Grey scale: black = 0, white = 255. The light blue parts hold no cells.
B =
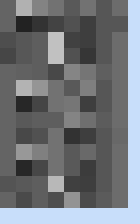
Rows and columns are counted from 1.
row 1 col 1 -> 100
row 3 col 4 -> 193
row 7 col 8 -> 108
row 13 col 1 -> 100
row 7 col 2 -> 39
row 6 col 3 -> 149
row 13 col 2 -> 74
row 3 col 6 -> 62
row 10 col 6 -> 105
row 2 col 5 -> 81
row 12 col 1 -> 84
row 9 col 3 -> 81
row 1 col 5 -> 89
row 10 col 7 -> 86
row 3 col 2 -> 87
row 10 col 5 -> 89
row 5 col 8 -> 108
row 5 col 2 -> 97
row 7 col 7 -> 86
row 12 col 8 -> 108
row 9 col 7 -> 86
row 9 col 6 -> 62
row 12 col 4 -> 184
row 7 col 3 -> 69
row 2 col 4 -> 67
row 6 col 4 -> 114
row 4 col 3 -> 94
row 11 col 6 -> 60
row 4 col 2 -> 87

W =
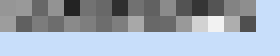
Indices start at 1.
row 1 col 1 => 150
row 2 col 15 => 174
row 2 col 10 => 104
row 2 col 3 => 124
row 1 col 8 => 47
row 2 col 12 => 153
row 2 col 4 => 109
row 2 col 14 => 242
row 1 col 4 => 147
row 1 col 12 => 83

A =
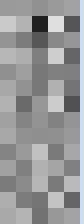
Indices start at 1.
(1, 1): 154
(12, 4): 122
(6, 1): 168
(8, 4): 130
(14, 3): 114
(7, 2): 106
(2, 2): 179
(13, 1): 174
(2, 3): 32
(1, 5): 162
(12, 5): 186
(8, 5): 148
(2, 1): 202
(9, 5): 153
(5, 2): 159
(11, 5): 128
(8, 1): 161
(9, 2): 145
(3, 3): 87
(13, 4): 195

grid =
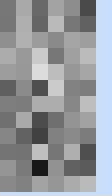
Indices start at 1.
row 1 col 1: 119
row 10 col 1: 116
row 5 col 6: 166
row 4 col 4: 119
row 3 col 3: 156
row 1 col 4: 163
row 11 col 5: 97
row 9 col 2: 98
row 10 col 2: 115
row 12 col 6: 186
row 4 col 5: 160
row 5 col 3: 220
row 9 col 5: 138
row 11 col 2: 122
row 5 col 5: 151
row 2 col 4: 186
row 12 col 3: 163
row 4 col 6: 187
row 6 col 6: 125
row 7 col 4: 173

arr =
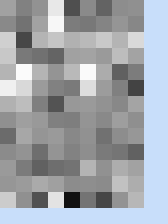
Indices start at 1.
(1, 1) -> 161
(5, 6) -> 250
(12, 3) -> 170
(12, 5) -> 140
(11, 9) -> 162
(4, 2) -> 121
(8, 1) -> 144
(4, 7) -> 154
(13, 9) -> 183
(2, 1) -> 137
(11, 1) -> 154
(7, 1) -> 177
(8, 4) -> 128
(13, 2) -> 144
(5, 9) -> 124
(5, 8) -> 96
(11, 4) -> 110
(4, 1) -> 200
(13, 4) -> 227
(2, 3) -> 162
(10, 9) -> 97
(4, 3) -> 113
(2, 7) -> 132
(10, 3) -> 110
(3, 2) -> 71
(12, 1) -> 150
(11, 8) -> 173
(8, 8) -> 158
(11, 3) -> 97
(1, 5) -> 79
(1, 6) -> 138
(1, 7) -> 99
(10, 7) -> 122

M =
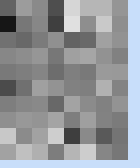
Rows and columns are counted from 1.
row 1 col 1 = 99
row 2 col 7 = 201
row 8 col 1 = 143
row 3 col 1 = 113
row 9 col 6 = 138
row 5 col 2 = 126
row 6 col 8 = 131
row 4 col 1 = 135
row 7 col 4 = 104
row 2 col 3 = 135
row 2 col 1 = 22
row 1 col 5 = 214
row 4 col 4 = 119
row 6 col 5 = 129
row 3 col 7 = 161
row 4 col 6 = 166
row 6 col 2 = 112
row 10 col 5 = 181
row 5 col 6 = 121
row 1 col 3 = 138
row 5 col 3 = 133
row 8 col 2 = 152

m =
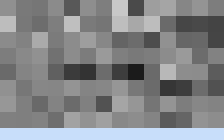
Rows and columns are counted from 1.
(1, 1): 144
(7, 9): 150
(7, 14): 131
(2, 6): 122
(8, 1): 128
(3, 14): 69
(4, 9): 121
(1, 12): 134
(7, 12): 125
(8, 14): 141
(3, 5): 140
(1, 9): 74
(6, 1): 145
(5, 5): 59
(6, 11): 54
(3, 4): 123
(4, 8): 127
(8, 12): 101
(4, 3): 145
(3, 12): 102
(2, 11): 106
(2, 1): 189
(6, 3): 135
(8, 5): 162
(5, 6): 51
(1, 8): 200
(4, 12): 154
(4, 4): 113
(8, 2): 127
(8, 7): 160
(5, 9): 27
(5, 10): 106
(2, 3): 109
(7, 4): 131
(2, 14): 68
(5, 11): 184
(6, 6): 132
